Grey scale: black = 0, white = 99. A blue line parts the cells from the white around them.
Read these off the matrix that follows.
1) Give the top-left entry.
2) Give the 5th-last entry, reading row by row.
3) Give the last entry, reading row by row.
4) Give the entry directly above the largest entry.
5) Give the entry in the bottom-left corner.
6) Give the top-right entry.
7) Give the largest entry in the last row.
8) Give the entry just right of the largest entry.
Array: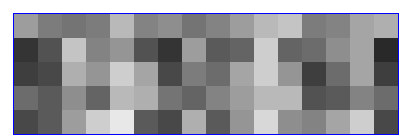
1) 61
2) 55
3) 28
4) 72
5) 28
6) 68
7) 90
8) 35

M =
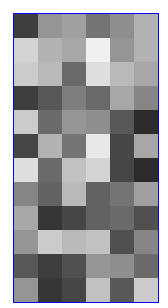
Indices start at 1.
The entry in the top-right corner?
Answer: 69
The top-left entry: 24
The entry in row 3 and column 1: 79
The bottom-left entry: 58
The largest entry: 93
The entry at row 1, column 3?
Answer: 62
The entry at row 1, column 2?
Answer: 58
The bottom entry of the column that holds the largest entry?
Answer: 75
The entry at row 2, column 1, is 82
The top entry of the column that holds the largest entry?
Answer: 45
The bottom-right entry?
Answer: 79
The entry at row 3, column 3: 41
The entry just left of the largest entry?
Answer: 65
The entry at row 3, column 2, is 72

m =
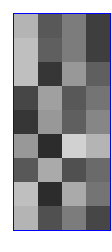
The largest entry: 81
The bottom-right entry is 27
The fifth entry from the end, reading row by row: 45
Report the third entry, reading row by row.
48
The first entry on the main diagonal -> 70
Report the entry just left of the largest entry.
17
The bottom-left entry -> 70
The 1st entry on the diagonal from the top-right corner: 24
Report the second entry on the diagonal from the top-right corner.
48
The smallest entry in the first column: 21
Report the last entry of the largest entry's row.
70

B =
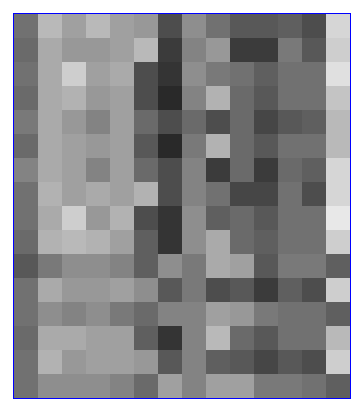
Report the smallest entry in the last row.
37
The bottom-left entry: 44
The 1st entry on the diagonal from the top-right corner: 83
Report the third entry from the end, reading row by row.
47
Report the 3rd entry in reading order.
62
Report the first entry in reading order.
44
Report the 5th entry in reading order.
62
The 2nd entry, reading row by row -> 72
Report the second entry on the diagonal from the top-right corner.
34
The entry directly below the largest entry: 80
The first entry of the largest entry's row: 44
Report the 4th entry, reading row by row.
72
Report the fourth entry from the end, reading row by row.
47
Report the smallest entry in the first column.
34
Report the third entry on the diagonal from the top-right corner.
44

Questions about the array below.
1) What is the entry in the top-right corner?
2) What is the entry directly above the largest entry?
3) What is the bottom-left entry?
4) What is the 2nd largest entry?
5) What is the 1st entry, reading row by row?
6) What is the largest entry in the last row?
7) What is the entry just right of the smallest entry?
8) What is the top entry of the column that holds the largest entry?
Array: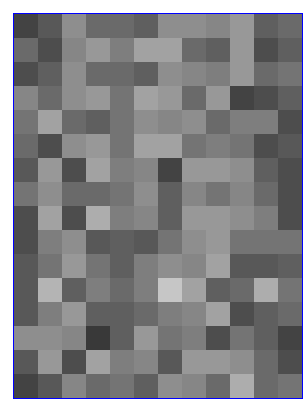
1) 41
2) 55
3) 26
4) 70
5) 26
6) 67
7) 37
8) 55

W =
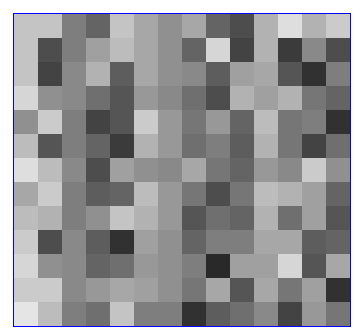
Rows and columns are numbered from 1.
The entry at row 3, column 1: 76
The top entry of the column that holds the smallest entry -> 39
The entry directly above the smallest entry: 49
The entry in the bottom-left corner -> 89
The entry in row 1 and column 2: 76
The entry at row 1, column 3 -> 49
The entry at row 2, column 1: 76
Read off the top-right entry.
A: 79
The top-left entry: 76
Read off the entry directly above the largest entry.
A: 79
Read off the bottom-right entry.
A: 46
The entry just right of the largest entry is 73
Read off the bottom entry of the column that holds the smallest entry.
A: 36
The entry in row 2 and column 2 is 30

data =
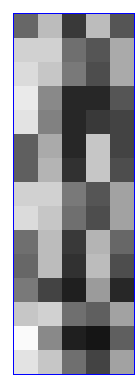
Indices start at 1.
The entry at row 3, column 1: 85
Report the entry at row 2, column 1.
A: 81
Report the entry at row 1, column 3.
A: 22
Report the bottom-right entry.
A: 63
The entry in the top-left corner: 40
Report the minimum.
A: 8
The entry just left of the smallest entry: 12
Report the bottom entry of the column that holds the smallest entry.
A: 26
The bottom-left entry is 88
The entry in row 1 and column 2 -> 73
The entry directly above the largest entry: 77
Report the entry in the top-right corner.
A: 33
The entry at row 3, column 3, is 47
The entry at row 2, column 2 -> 81
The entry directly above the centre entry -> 19
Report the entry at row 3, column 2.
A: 77
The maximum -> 97
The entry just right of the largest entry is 53
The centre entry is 47

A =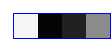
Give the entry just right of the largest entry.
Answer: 2
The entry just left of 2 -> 95
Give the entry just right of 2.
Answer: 13
